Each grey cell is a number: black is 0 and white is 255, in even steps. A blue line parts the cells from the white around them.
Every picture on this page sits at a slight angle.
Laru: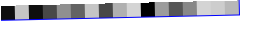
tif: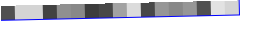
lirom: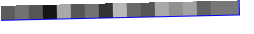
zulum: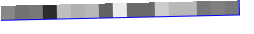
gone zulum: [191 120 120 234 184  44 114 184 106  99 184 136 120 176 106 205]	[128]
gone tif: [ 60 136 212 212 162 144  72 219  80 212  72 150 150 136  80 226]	[66]
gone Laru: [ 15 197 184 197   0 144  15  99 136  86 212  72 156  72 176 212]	[205]
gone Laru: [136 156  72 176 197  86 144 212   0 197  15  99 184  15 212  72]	[205]
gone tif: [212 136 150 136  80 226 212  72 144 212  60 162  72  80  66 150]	[219]
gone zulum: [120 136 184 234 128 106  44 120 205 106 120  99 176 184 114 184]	[191]
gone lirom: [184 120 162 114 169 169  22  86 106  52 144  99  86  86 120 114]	[92]

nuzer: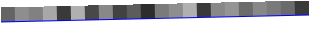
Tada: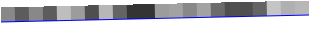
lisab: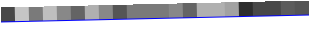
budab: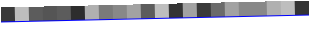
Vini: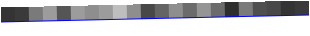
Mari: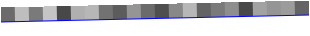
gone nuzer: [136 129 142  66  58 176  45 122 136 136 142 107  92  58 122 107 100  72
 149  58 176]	[168]
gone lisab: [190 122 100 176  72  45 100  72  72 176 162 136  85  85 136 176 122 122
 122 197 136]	[92]
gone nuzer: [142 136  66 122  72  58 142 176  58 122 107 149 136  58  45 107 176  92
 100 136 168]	[129]
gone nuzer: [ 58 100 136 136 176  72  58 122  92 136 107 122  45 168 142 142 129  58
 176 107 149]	[66]
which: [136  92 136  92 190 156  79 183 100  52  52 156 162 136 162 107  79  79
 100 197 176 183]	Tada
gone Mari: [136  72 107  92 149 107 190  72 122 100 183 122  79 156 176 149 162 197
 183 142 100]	[114]

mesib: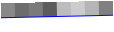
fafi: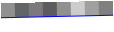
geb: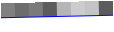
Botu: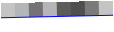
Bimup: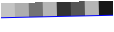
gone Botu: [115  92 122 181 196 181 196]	[79]
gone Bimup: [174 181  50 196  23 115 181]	[85]
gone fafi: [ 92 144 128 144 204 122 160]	[100]
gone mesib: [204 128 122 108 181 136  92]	[188]
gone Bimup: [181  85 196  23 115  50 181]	[174]
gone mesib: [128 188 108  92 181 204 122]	[136]

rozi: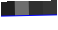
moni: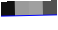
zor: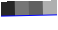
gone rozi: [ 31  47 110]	[54]
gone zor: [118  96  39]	[175]
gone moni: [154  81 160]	[17]
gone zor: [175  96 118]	[39]
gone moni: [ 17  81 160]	[154]
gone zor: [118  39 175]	[96]

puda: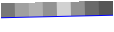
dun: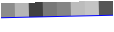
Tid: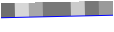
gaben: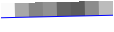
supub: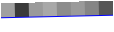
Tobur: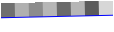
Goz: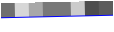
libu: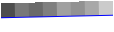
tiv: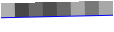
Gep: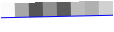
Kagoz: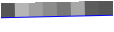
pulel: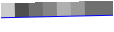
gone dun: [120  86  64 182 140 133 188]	[196]
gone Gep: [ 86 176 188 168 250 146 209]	[92]
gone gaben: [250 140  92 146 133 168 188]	[100]
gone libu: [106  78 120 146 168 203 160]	[127]
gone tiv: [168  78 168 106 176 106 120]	[71]

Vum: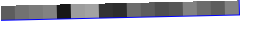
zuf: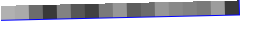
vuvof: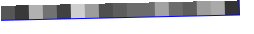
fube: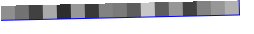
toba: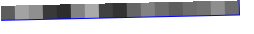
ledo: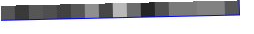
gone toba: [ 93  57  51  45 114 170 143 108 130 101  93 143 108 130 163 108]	[65]
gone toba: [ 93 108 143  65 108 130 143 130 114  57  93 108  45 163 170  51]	[101]
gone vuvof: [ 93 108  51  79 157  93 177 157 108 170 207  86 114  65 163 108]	[57]
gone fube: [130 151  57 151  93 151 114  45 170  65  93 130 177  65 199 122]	[143]
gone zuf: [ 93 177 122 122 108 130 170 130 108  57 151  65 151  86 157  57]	[137]
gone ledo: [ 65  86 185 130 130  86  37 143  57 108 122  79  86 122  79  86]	[71]

